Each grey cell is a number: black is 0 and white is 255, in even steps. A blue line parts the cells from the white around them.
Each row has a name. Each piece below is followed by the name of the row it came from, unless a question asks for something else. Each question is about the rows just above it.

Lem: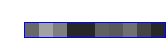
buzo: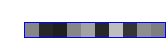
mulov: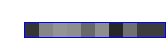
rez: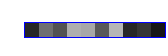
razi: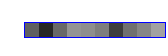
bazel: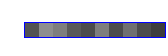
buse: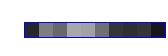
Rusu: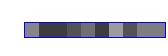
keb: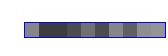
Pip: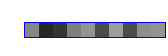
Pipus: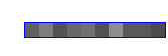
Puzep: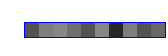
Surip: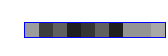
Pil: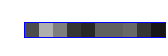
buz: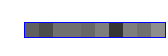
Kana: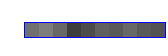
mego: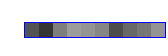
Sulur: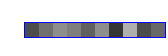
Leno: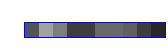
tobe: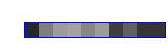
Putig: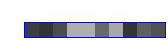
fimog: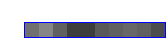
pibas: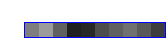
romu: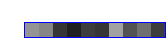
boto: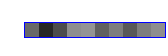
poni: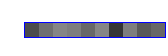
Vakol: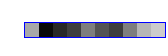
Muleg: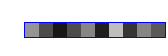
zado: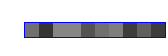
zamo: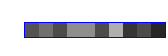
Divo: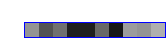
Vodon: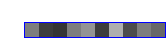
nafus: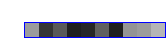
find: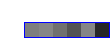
Puzep
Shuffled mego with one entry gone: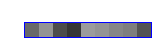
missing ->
[118]
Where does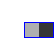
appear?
zamo
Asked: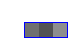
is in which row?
Pipus
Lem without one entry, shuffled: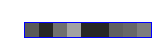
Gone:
[68]
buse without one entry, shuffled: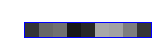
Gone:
[47]

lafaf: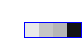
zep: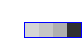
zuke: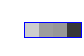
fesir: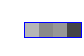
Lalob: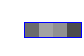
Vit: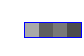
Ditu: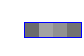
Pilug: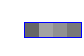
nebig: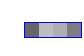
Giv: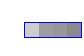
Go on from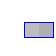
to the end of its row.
[126]
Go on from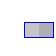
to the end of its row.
[48]
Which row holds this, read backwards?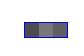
Vit

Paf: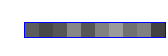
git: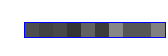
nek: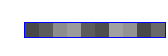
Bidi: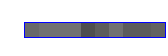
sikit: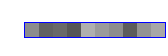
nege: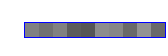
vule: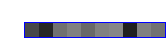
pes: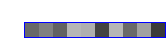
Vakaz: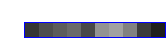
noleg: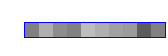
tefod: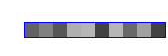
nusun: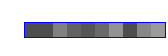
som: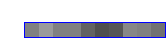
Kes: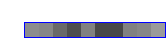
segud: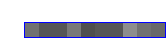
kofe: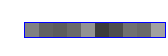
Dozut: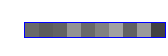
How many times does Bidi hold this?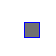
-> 4
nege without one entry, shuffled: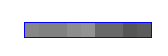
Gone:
[113]
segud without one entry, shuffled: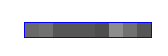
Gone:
[121]
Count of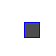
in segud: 1
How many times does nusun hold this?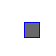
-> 1
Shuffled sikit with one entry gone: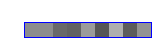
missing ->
[167]
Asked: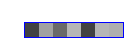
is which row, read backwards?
tefod

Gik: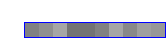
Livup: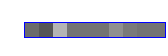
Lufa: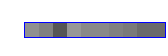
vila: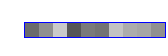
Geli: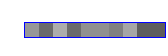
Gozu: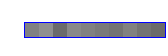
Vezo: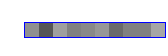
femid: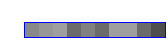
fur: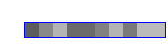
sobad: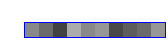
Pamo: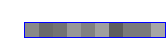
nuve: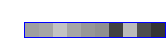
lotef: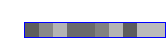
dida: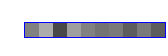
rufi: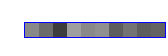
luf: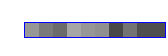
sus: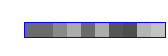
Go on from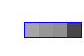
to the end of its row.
[115  78  78]
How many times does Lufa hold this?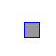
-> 1
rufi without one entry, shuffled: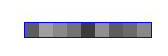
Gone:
[99]
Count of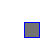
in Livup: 5
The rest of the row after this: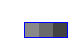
[172 137 151  72  93 107 151]

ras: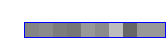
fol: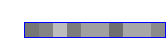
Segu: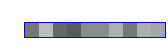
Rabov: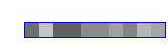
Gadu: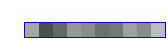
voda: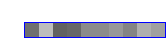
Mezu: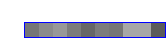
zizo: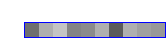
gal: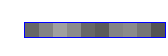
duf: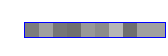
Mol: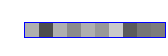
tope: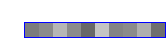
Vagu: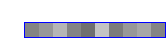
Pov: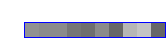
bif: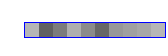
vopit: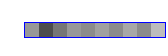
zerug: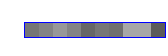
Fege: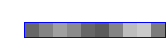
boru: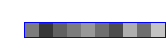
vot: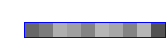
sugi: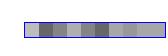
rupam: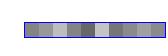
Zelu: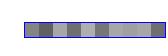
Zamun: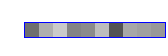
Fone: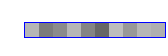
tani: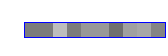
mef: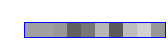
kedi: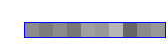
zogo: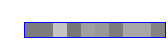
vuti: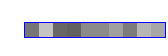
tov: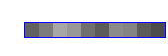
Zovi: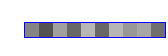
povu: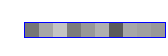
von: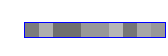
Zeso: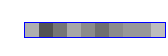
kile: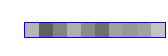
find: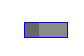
voda
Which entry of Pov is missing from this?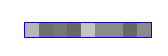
[146]
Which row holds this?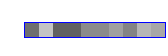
Rabov

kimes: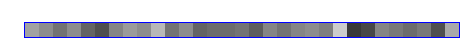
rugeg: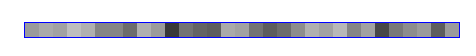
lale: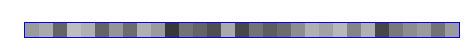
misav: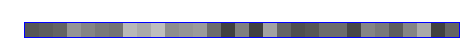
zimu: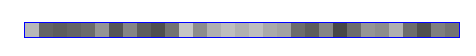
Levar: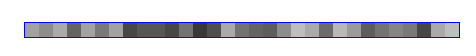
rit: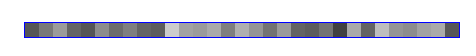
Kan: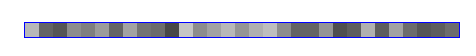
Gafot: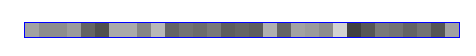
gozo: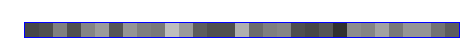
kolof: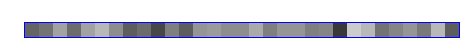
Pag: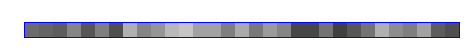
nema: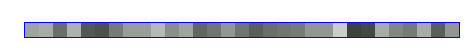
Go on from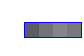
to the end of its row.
[ 71 170 190]
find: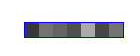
lale
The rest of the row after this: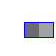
[184 141  93 108  71 127  93 149 155 141 141 170 127 149 149 127 133  56
 204 184 115 133 149 121 184  93]
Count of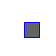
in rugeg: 1
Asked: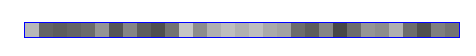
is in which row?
zimu
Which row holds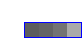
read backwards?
Levar
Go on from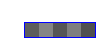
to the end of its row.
[176 133 149 184 197 162 162 127 170 121 155 133  71  71 115  64  86 115
 176 141 127 162  93  79]

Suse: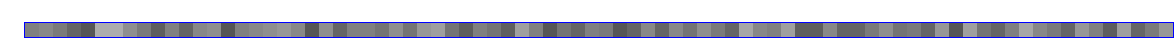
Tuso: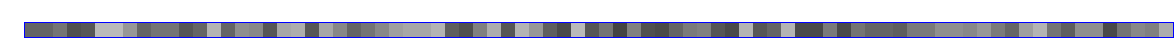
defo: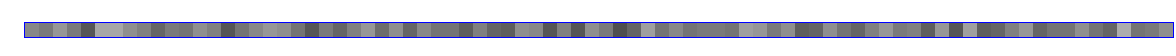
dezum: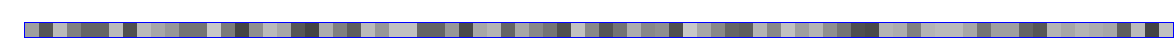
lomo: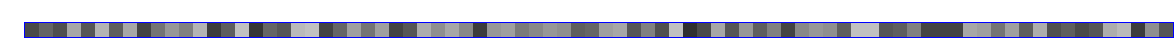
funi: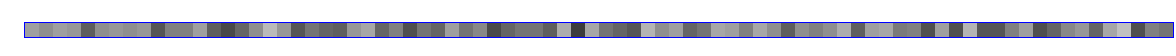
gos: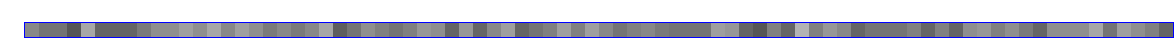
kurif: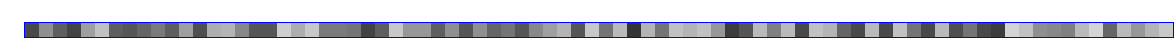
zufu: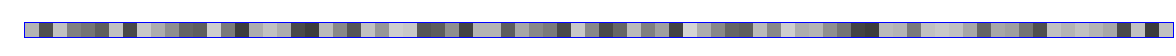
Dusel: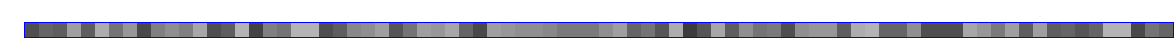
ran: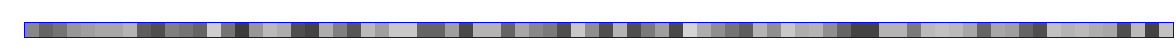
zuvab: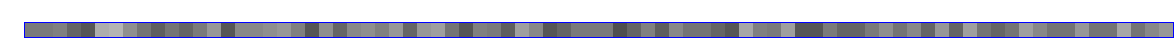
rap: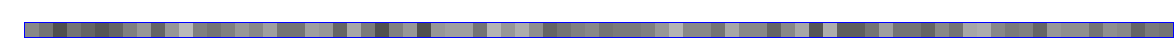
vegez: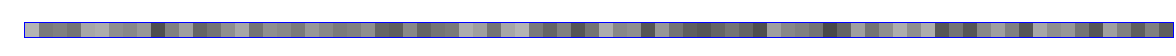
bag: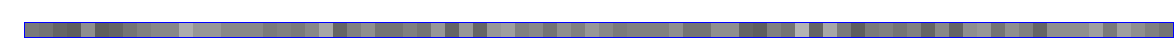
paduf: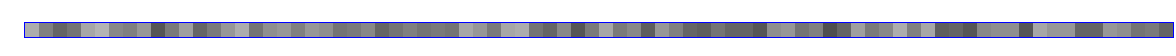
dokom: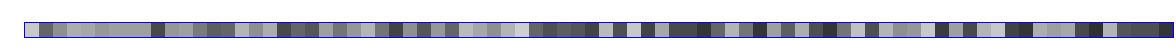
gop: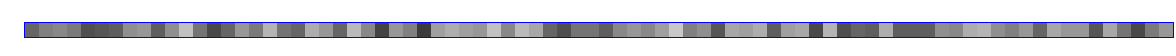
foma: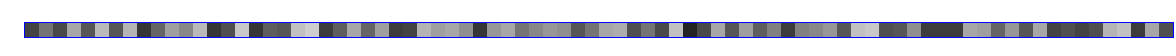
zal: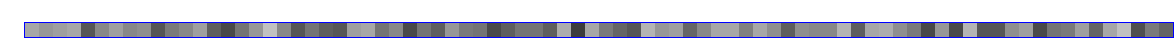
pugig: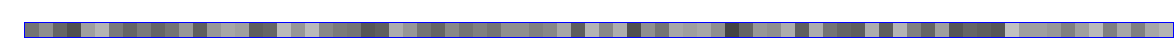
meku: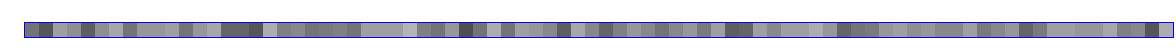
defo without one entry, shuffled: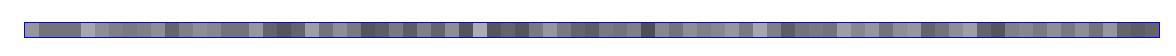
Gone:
[109]
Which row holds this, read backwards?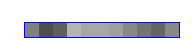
Tuso
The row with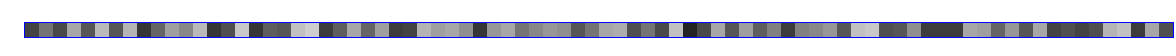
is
foma
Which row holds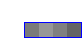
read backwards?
defo
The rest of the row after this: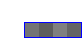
[ 94 143 136  86 128  86 143 122  79 101 159 116 136 116 122 122 116 159
 151 122 143  94 101 143 116 101 128 151 122 128  94 151  86 159  94 101
 128 151 101 116 116 143 116 101 173 116 122 143]
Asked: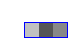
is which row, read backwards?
zufu
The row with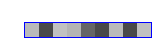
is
kurif

